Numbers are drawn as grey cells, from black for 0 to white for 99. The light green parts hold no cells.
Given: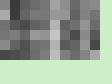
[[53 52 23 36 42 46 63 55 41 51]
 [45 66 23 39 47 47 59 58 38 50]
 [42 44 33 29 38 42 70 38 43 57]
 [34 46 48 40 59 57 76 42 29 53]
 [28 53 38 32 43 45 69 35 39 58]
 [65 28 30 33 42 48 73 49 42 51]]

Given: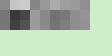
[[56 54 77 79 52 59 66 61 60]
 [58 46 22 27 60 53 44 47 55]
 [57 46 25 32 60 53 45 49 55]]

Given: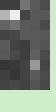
[[30 24 24 45 35]
 [34 70 92 26 34]
 [29 39 44 35 34]
 [34 26 28 35 35]
 [33 35 26 24 35]
 [29 34 28 24 37]
 [27 21 22 26 59]
 [29 25 21 26 35]
 [28 26 28 26 33]]

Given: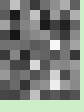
[[37 42 75 45 22 43 55 67]
 [68 35 10 47 75 18 60 32]
 [38 63 32 51 59 10 24 13]
 [53 27  8 47 53 57 37 22]
 [63 44 44 42 35 38 96 44]
 [21 22 52 15 41 39 31 46]
 [60 50 27 26 84 32 54 52]
 [54 59 40 46 32 42 81 29]
 [53 33 41 20 50 56 92 61]
 [32 27 26 38 74 29 34 27]]

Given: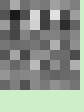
[[49 42 66 43 50 47 62 55]
 [61 32 10 30 84 25 87 29]
 [38 60 28 63 81 24 47 17]
 [52 36 27 51 40 50 50 44]
 [55 46 42 43 46 38 68 36]
 [29 33 64 28 55 56 42 42]
 [68 51 40 47 72 32 55 40]
 [42 58 50 52 53 42 39 41]
 [45 40 49 32 53 47 56 51]]

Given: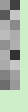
[[25 60]
 [77 34]
 [53 69]
 [67 73]
 [68 56]
 [19 68]
 [77 66]
 [62 50]
 [59 42]]
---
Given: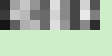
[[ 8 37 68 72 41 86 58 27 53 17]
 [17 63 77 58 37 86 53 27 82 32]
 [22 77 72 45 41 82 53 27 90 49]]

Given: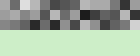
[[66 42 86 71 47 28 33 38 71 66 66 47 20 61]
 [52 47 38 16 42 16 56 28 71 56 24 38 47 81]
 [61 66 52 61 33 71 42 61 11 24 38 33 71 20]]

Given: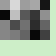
[[52 29 44 17 39]
 [52 48 39  3 25]
 [ 3 74 34 21 56]
 [61 84 61 65  8]]

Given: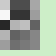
[[96 20 20 61]
 [79 30 30 65]
 [70 38 43 52]
 [61 43 47 52]
 [15 70 74 38]]

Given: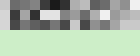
[[83 23 64 19 88 88 51 60 42 68 93 60 68 73]
 [83 28 46 37 32 46 28 78 28 56 46 64 78 78]
 [78 42 46 51 23 10 19 68 73 37 42 64 56 93]]

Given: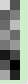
[[32  0]
 [64 13]
 [ 9 27]
 [83 32]
 [59 41]
 [36 49]
 [45 59]
 [41 73]]

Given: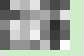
[[32 32 52 62 66 47 88]
 [37 57 57 47 75 28 98]
 [23 79 71 88 42 28 37]
 [37 83 71 93 47 23 37]
 [52 88 71 83 52 18 42]]
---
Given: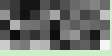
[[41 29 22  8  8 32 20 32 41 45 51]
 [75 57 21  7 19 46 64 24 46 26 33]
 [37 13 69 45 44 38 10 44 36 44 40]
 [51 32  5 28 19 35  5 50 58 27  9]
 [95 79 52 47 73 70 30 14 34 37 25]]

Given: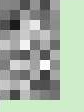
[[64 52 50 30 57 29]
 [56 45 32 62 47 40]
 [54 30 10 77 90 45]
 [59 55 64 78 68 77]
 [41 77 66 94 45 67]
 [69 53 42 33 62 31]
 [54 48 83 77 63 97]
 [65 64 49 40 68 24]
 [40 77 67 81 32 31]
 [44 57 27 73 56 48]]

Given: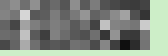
[[26 49 55 43 56 35 41 33 55 35 48 32 28 24 23]
 [20 51 46 83 34 36 48 38 47 58 38 43 54 63 31]
 [79 39 27 63 49 42 49 45 35 44 26 75 51 49 46]
 [46 42 40 75 35 24 50 42 34 31 43 21 57 23 22]
 [45 28 39 66 43 31 34 31 44 42 29 52 24  6 17]]

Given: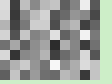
[[34 85 24 74 53 72 76 37 51 92]
 [28 84 22 53 73 82 33 41 58 53]
 [39 70 26 47 80 80 30 62 71 25]
 [47 82 32 77 51 57 87 38 51 94]
 [44 44 65 37 55 64 17 68 52 23]
 [33 84 20 53 56 70 25 42 51 84]
 [76 49 69 79 58 45 96 54 67 85]
 [76 37 76 41 60 43 41 72 66 22]]

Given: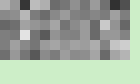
[[31 69 59 21 73 68 42 46 56 46 60 44 19]
 [49 53 55 71 48 42 53 60 50 48 52 48 62]
 [40 40 43 63 58 54 64 45 54 60 41 78 57]
 [51 49 47 88 45 35 57 51 50 60 41 59 59]
 [80 49 62 53 46 60 64 58 63 61 67 51 76]
 [70 43 59 46 34 54 48 61 54 55 64 41 64]]

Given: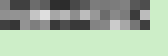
[[30 50 25 25 42 36 18 17 28 34 48 47 48 50 34]
 [73 56 57 56 76 86 65 71 55 73 59 42 53 48 23]
 [24 25 21 57 49 56 22 30 22 22 51 52 79 65 46]]

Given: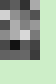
[[66 27 36 19]
 [32 81 56 44]
 [59 30 67 50]
 [47 54 67 84]
 [26 28  7 35]
 [23 38 39 40]]

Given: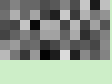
[[74 39 51 40 40 30 34 51 30 77 10]
 [57 43 68 40 64 25 12 78 22 69 46]
 [32 30 26 76  3 69 67 25 72 26 63]
 [50 26 38 51 37 63 63 38 66 18 34]
 [53 53 60 39 42 18 28 47 31 35 27]
 [51 72 46 21 59  1 11 85 12 53 34]]
